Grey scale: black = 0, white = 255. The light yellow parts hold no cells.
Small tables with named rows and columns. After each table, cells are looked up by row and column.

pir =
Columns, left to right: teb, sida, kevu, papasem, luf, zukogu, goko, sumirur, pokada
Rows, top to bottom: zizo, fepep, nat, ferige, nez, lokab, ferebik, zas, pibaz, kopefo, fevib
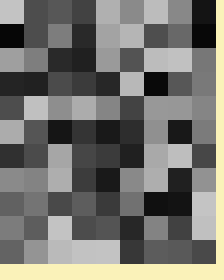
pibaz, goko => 16
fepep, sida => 77
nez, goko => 152
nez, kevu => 142
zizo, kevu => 87
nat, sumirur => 193
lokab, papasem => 52
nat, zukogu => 83

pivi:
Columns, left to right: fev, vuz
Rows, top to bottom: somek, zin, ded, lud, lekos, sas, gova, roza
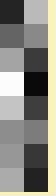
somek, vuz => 186
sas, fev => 141
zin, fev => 100
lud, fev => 251
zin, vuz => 138
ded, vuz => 59
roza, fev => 171
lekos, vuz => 62
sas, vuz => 124
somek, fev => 37
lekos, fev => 195
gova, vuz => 55
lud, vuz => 9

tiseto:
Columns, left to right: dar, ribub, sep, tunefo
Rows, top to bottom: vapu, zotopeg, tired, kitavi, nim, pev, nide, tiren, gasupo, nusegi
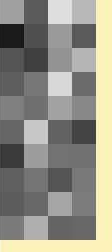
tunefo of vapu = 184
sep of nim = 162
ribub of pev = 199
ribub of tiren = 116
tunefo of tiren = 121
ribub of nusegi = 174
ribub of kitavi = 119
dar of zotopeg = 26
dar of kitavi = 94
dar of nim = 128
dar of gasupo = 92
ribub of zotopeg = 80
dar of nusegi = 123
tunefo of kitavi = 108
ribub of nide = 157
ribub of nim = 111
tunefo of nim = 136
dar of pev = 102
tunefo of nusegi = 104
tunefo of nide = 113
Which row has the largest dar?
vapu

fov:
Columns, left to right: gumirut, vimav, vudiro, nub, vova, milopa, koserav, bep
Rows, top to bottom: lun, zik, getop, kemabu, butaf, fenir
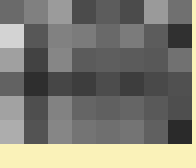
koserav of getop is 88
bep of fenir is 42
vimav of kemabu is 46
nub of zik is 123
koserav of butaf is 89
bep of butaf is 78
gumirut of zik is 211
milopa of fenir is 116
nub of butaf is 101
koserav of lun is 154
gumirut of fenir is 173
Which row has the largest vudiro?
lun

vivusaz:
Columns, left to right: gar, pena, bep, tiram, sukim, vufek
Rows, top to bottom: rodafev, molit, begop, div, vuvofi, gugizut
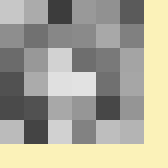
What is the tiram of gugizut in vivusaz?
130
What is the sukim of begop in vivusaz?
121
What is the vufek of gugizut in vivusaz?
180
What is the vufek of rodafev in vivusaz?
90
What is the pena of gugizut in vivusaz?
68
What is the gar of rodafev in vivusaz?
199
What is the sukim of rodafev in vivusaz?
145
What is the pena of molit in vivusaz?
113
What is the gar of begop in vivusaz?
107
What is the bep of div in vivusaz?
224
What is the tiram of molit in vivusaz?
138
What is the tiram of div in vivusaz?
226
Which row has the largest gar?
rodafev

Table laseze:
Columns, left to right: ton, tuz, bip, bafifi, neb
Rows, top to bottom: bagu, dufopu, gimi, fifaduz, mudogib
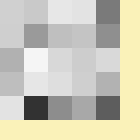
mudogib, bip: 141
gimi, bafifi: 205
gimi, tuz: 245
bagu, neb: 122
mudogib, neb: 93
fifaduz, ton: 190
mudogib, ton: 227
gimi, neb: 217
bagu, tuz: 201
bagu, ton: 208
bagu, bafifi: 227
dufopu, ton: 207
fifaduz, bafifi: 207
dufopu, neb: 143
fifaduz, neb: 178

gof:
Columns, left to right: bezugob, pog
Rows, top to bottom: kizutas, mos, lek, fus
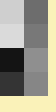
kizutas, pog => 109
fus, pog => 134
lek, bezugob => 20
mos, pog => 120
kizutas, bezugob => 207
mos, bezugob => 218
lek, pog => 143
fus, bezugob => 52

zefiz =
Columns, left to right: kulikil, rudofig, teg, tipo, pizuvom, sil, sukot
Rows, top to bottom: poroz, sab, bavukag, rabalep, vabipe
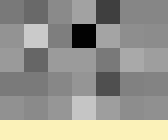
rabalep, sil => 129
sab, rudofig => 202
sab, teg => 126
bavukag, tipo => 155
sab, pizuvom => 164
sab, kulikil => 147
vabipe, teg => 150
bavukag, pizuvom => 121
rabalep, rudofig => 122
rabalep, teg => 135
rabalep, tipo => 149
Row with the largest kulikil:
bavukag

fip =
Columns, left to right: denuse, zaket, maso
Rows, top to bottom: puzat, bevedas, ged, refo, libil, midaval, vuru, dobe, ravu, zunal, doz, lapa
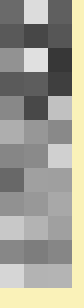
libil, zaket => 72
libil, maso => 193
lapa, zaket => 179
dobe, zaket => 160
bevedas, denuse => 89
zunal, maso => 160
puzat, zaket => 220
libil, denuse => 136
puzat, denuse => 106
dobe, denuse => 104
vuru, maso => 208
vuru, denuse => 134
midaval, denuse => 174
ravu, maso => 168
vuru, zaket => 138
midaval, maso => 137
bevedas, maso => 86
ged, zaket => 224
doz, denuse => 135
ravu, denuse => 145

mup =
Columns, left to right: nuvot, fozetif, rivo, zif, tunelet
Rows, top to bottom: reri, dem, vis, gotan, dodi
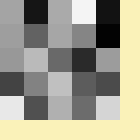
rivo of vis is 105
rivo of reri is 170
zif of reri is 244
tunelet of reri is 18
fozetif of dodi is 80
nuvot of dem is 158
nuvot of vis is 152
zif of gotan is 92
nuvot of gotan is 67

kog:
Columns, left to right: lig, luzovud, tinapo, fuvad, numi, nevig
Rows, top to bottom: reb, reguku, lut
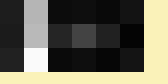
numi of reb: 9
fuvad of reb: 14
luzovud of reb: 181
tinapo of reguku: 37
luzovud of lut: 250
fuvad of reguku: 67
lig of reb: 29
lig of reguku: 27
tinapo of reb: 12
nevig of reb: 19
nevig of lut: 20
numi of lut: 6
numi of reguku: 33

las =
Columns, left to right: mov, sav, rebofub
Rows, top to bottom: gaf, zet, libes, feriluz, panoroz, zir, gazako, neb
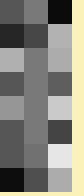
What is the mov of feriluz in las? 86
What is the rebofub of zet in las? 178
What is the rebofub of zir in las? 68
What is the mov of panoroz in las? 150
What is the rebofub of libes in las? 172
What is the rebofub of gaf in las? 11
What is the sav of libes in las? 121
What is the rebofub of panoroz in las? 202
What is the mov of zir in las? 86
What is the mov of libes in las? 176
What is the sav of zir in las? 121
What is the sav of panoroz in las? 121
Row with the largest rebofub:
gazako

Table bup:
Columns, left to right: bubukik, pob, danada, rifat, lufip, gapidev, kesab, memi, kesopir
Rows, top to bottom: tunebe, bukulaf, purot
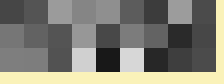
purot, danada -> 82
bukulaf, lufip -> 72
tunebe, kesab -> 60
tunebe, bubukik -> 70
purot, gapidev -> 215
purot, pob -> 125
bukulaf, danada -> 84
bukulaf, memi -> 42
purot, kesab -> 39
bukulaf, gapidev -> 124
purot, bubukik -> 126
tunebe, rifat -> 133
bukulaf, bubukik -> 118
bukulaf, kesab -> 99
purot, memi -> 62
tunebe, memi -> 156
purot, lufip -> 24
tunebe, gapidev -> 92
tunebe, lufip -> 143
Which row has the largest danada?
tunebe

